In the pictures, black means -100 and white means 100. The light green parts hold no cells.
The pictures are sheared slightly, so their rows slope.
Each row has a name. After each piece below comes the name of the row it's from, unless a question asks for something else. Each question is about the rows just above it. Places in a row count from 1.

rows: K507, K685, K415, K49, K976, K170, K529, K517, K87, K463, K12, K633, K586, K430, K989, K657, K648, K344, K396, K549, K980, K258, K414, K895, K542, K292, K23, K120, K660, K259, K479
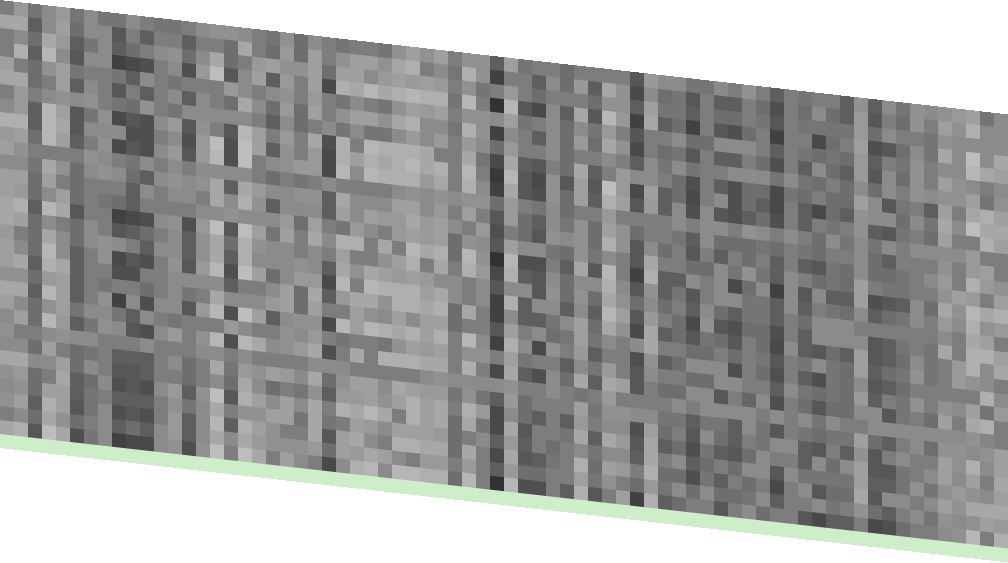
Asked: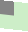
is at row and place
K895, 71
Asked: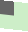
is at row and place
K414, 54
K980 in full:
31, 31, -26, 43, 25, -26, -2, 14, -49, 9, -38, 9, 9, -32, 20, 43, -38, 48, 25, -26, 9, 14, 14, -43, 43, 25, 43, 37, 31, 37, 25, 37, -2, 43, 9, -49, 37, 9, -43, 14, -2, 20, -26, -2, -2, -38, 14, -26, -14, 9, 9, 9, -38, -2, -14, -38, -2, -26, -38, -8, -14, 9, -32, -26, -14, -2, -2, -2, -2, -2, 37, 9
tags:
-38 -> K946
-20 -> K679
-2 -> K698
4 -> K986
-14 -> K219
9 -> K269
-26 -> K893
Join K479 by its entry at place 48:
K893
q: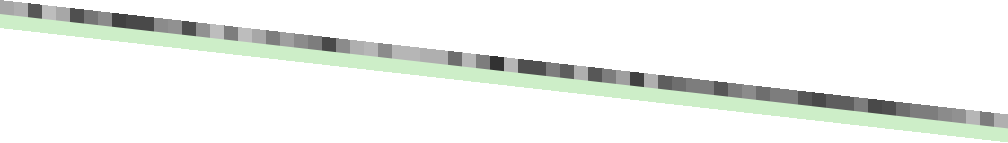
K479

